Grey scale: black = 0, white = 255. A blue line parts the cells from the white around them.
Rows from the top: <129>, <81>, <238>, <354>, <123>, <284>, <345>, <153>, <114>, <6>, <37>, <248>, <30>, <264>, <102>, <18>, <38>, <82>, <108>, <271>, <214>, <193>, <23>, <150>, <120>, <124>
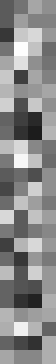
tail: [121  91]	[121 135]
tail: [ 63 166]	[129]

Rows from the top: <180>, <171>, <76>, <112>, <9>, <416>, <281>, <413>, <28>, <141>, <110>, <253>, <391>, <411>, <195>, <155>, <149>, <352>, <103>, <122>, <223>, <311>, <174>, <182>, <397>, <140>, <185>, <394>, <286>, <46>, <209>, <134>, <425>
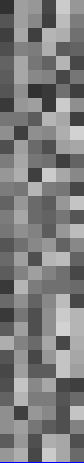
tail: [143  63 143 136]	[174 210]
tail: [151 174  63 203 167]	[136]
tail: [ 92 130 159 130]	[112  71]
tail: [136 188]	[71]
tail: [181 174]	[112]
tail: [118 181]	[124 118  71]
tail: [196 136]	[167  71  63]

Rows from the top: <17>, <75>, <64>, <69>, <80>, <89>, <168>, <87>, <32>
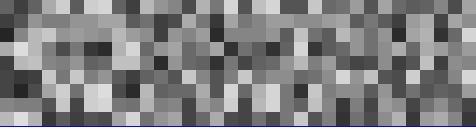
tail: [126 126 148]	[148 164 164  92 113  63  76 171 119  56 164 119 133 156 156 141 141 156
 164  92 119  92  63 156 171  69 164 141]
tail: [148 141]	[184 156 141  63 148 133 156  43 133 133 133 148  92 192 113  92 184 148
 113 148  43 164 178  50 105 213]

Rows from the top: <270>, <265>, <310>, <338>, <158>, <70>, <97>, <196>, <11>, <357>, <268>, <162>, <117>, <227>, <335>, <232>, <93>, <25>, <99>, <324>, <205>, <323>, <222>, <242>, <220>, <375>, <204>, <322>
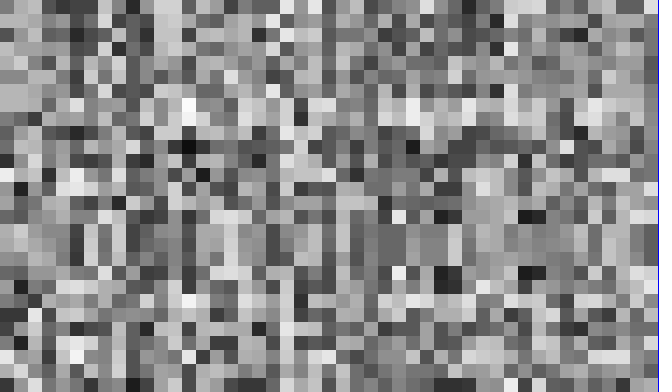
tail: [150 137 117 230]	[ 61 156  82 175 169 131 203 143 215 230 110  74 110 143 143 195  82 175
 117 215 203 195 175 117 169 189 124 117 215 222 222 143 124]
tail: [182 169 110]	[143  67 162  67 103  82  74 137  49 230 131 156 131 162 143  95 150 189
 169 117]

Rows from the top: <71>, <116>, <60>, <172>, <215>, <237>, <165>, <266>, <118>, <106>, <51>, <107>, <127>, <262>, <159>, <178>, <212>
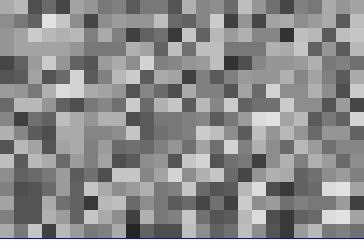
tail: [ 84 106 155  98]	[197 170 141 155 176 120 128 197 106  84  91 184 219  78  57  98 106 219
 226 163]
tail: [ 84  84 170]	[112  98  57 184 190 106 141 120  91 106  70 112  64 203 141 155 112 128
 120 120 155  64]
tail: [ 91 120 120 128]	[134  91 120 155 219 226 163 184  91 120  98 211]
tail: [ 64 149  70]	[163 170 141 155 170  91 190]
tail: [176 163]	[ 98 190 112 190 190 120 120 120 176 170 197  98 149  91 184]
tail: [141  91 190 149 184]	[149 106 149 149  98]

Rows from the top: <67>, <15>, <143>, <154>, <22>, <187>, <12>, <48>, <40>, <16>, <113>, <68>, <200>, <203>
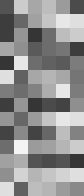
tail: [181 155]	[137]
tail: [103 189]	[130]
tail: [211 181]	[197 211 223]
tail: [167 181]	[167 117]
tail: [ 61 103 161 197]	[231 223]
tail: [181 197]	[211 223]
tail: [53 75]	[ 67 143]

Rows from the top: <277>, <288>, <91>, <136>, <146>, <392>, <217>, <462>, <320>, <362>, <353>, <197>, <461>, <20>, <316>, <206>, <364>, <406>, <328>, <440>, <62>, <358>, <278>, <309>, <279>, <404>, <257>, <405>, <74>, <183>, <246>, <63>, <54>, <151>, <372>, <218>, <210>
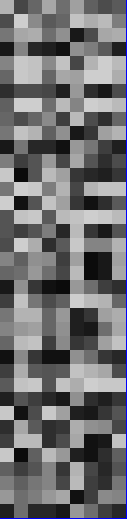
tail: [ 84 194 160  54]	[17 46 90]
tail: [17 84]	[194 160  54  17  46  90]

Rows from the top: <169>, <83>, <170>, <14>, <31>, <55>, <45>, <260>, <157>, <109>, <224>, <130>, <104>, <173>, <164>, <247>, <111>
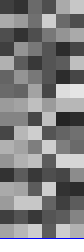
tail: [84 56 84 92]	[132]
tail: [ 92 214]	[214]
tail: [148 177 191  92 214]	[214]
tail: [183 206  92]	[206 177]
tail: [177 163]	[126 206 126 106]
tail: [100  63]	[92]
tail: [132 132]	[ 70 191  36  44]

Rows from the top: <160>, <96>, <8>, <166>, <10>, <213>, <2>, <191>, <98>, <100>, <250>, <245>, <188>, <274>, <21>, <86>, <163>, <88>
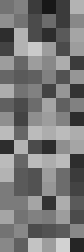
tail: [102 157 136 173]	[59]
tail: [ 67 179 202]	[157  75 157]
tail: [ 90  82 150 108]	[67]
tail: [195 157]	[210  37]
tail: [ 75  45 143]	[165]

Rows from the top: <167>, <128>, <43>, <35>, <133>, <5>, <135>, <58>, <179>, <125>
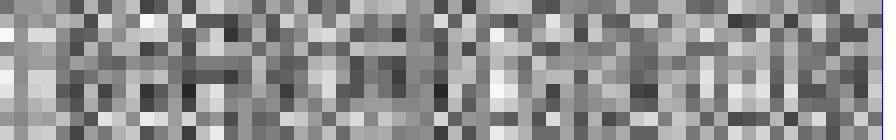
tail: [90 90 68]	[119 149  90 206 149 191 126 199 156 113 149 106 141 119 218  98 206 126
 106  76 119 134 226 164  98 184  98  90 191 206 106 164 184 156 177  61
  76  98 170  68 164 212 141  90 156  98]
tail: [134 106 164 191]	[126 184 149 106 199 141 149 141 149 177 141 106  98 141 113 134 206 141
 156 149 177 106 170 119 119 170 113  82 156]
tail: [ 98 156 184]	[ 68 106 156  68 184 212 134 149 126 141  90 156 126 177 106 149 156 156
 134 134 141  68 184  90 149 218 199 164 126  90 149 126 141 149 170  98
  90 177 170 113 164 119 212 177 199 113 199 113 106 106 164 119 184]

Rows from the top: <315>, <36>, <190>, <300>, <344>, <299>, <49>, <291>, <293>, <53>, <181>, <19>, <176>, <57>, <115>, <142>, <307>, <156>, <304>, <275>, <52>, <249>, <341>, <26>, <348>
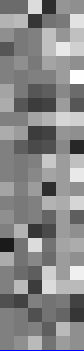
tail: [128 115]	[121  66]
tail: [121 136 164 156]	[233]
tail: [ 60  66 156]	[86]
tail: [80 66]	[128 115 121  66]

